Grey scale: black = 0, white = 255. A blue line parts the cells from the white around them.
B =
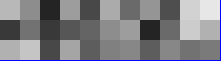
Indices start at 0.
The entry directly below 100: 93
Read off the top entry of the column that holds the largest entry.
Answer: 231
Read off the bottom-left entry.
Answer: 177
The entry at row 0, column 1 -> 141
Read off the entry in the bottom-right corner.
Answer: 122
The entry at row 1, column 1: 114
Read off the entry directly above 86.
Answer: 157
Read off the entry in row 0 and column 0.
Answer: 184
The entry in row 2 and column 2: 72
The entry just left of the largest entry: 210

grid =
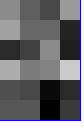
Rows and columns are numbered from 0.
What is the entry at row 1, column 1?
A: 103
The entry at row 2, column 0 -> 42
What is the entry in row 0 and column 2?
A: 72
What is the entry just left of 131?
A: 123
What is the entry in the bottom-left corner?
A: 87
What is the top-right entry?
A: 154
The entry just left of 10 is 72

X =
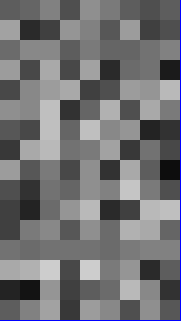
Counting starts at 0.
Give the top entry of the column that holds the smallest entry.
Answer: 93
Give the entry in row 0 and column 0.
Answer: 93
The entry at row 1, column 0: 162
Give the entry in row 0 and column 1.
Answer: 101
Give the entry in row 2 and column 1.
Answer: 136
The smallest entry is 13
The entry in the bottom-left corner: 93
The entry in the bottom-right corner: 87
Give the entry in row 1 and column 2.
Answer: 64
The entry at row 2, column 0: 107
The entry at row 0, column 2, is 129
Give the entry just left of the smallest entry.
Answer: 93
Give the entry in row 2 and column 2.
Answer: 136

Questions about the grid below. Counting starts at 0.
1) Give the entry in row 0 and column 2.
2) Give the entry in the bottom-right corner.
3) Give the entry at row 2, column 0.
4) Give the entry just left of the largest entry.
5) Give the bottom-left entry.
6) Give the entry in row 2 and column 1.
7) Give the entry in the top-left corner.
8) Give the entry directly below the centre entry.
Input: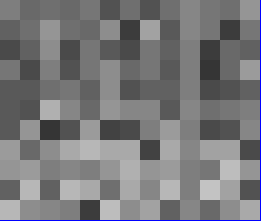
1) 111
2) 169
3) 74
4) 126
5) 183
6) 97
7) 126
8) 74

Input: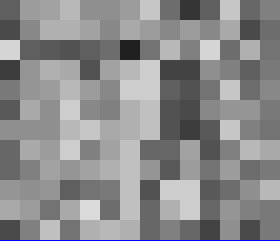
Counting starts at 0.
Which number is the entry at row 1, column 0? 74
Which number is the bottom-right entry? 121
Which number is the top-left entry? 95
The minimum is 32
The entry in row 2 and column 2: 89
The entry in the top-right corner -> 128
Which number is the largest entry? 219
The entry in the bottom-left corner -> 74
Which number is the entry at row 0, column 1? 156
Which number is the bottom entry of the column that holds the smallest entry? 176
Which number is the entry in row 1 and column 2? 176
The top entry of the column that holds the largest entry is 143
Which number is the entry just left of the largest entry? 169
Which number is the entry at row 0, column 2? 162
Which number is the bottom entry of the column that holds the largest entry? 176
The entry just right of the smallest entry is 115
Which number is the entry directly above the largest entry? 115
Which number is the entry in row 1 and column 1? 136
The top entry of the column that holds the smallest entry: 156
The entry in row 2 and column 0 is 213
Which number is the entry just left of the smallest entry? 109
